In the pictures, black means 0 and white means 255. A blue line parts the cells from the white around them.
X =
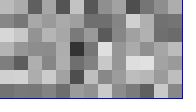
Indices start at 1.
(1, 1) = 187
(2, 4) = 154
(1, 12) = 142
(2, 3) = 168
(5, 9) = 150
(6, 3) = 173
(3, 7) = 154
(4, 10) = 171
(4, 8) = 223
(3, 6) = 122
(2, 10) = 208
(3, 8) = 90
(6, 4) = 203
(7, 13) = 136
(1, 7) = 87
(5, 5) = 175
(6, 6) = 78
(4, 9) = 150
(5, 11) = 225
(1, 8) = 143
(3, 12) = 111
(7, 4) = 131
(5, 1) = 126
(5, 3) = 175
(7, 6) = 155
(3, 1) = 215

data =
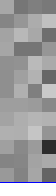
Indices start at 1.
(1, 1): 167
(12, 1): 132
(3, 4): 110
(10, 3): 197
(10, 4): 148
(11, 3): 155
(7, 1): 143
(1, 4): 121
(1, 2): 118
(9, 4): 178
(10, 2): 175
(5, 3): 186
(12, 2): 134
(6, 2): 160
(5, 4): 170

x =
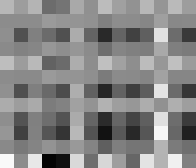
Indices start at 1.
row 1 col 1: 183
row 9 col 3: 128
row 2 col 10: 140
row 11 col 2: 121
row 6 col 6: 148
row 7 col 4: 105
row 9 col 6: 171
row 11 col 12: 180
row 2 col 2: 140
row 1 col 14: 157
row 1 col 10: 146
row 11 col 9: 127
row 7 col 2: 79
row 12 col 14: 128
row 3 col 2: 81
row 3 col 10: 65
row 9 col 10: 68
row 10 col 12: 246
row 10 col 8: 18
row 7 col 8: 37
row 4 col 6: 150
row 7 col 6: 174
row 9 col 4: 110
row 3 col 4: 107
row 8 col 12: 145
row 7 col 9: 98
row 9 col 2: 83
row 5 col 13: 192
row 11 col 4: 147
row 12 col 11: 227
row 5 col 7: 141
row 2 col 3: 140
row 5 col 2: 156
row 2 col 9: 141

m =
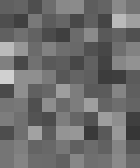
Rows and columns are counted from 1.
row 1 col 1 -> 96
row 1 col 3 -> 78
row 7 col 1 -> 74
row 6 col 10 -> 91
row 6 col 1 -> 208
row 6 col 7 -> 95
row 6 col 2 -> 143
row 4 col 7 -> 81
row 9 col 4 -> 76
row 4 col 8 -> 71
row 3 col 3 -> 98
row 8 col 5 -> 106
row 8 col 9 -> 110
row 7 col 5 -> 158
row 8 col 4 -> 142
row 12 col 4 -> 107
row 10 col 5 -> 148
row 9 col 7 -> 83
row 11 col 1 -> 117
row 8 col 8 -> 100
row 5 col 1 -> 128
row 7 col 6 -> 125
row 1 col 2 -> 100
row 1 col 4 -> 109
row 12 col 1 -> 117
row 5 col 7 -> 97
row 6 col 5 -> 87
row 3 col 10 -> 80
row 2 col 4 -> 92
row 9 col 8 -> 158
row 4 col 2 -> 151
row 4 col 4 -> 130
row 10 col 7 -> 57
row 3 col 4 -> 75
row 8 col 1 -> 117
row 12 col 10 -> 106

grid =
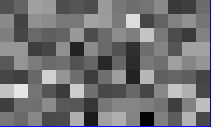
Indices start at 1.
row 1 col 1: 82
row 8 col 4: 139
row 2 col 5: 120
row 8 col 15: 190
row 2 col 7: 162
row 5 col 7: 101
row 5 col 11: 120
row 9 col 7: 26
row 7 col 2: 229
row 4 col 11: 110
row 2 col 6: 120
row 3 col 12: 121
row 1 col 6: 85
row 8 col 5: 88
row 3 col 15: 129
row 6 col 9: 158
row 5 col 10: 43
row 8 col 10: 133
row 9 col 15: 72
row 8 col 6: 86
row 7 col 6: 204
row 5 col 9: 102
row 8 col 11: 126
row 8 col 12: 115
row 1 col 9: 119
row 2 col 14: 145
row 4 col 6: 35
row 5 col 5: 112
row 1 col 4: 155
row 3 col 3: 105
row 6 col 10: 34
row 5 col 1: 88
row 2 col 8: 156
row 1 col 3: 160
